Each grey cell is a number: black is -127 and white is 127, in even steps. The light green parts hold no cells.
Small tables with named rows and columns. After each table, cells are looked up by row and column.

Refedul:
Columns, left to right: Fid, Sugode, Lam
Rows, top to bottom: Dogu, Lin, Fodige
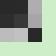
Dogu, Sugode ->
-85
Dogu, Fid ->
-86
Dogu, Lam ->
46
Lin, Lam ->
38
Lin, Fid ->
-82
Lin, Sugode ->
-71
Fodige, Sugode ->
65
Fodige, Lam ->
-87
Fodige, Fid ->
60
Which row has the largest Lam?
Dogu

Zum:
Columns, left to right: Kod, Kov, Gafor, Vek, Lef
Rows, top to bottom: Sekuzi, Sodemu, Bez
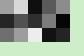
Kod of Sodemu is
-90
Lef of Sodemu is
-121
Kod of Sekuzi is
32
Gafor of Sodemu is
-80
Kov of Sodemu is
-46
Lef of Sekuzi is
12

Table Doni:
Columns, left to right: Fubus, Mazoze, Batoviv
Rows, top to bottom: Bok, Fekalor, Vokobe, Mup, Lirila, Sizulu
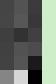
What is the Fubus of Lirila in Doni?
-61
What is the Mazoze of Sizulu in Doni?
86
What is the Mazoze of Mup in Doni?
-45
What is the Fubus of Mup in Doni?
-62
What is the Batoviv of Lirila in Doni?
-101
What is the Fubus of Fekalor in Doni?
-57
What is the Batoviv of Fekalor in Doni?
-71
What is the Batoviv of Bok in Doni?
-68
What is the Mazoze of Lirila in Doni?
-42
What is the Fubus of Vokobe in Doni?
-64
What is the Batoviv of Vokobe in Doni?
-63
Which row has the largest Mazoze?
Sizulu

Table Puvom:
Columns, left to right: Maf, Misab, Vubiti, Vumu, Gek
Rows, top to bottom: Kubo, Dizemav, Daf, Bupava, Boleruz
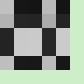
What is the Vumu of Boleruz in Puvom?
59
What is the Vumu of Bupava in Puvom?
-88
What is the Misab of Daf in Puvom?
73
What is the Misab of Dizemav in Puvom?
-89
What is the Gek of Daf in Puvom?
75
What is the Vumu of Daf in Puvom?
-88
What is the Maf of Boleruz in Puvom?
62
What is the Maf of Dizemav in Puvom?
50
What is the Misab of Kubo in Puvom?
-105
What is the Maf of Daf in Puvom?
-91

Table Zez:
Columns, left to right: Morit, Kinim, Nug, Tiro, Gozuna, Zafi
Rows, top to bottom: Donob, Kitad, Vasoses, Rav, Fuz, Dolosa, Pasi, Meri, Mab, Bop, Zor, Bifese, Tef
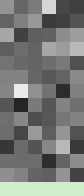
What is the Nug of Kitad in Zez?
24
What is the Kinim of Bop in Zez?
-57
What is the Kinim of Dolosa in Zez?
3
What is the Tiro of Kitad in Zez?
-68
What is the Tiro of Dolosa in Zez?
-39
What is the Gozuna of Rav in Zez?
28
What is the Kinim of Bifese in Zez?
-19
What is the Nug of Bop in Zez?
25
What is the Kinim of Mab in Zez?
8
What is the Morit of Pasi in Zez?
5
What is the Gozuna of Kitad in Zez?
-63
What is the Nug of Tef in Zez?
-27
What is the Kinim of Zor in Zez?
-20
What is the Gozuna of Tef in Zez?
19
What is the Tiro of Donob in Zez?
85
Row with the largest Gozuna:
Zor

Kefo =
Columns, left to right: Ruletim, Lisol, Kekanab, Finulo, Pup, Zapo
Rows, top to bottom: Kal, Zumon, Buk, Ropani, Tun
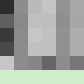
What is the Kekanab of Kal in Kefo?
58
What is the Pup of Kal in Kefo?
18
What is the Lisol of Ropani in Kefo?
12
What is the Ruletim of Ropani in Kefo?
-54
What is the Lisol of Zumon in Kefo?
9
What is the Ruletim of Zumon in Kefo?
-32
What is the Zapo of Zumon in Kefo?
39
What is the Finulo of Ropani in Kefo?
64
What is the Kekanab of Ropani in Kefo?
64
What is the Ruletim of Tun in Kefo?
70
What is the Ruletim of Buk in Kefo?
-69
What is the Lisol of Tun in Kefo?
12
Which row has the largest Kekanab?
Buk

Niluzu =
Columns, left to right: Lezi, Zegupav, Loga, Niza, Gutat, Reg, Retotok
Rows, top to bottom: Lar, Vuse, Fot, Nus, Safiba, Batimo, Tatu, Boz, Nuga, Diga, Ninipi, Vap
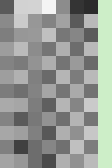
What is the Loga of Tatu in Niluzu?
3
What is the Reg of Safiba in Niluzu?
26
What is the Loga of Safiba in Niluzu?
19
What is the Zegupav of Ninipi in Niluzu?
-63
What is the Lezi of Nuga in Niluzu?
3
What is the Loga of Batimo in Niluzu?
0
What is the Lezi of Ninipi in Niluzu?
0
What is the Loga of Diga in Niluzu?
0
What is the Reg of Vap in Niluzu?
17

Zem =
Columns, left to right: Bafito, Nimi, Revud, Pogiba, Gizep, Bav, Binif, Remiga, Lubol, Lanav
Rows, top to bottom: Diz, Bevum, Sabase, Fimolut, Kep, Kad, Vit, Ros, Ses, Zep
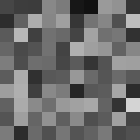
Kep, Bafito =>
-2
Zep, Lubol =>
-56
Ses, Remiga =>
-36
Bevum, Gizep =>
32
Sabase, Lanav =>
-78
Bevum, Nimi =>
-30
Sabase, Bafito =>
-37
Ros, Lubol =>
-76
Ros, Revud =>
10
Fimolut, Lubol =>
-29
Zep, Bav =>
-43
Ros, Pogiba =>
-16
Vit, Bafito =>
30

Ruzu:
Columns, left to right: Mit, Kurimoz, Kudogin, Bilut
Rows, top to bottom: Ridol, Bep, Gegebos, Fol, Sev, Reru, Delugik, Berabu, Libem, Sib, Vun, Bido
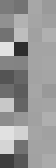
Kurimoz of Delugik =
-35
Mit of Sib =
97
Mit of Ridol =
-4
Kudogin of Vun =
35
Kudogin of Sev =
36
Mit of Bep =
17
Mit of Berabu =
72
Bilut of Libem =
47
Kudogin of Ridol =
39
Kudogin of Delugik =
38
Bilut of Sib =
33
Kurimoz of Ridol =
-12
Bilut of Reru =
37
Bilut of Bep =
32
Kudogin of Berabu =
35
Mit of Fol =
98
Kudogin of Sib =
37

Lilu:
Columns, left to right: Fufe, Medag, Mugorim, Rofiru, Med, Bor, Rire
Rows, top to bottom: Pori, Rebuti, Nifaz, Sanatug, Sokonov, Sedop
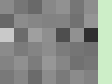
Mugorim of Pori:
-22
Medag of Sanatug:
-4
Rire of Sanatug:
-14
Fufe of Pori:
10
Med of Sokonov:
6
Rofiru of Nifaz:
15
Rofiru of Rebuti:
2
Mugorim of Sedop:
-20
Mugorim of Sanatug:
4
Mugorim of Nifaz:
31
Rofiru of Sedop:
12
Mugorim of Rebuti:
6
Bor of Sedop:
11
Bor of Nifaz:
17

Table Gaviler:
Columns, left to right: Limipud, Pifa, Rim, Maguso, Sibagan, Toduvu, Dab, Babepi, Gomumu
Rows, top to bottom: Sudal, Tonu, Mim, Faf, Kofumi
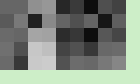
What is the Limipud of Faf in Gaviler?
-15
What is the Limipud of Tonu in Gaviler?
-37
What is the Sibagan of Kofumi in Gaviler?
-45
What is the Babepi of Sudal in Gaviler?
-48
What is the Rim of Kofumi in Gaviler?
73
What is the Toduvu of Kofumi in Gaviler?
-19
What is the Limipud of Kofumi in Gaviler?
-21
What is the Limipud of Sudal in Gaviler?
-25
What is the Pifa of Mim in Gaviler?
-25
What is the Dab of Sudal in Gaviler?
-114
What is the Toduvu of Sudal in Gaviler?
-69
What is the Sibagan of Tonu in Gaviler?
-27

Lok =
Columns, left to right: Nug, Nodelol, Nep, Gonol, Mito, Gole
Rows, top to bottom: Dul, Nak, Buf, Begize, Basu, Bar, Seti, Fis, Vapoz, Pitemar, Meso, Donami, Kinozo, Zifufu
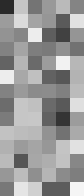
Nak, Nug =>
28
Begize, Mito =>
16
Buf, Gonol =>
-33
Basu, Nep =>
-21
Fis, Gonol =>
-21
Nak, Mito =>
-37
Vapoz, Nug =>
-4
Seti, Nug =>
2
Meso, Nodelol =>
27
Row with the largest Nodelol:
Zifufu

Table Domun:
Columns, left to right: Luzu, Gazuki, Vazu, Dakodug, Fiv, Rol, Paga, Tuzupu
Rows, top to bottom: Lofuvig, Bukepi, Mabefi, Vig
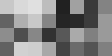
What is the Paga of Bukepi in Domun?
-67
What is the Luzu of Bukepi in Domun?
-28
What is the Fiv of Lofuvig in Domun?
-94
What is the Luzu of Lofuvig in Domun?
72
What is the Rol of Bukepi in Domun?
-86
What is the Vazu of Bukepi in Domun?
72
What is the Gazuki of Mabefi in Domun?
-49
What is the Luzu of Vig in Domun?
-30
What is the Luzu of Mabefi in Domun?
13
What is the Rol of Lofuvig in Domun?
33
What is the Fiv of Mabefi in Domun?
-39
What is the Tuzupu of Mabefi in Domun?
26
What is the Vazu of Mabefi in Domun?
7
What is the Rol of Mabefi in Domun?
42
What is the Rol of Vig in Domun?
-20
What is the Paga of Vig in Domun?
-43
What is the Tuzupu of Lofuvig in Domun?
3
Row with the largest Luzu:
Lofuvig

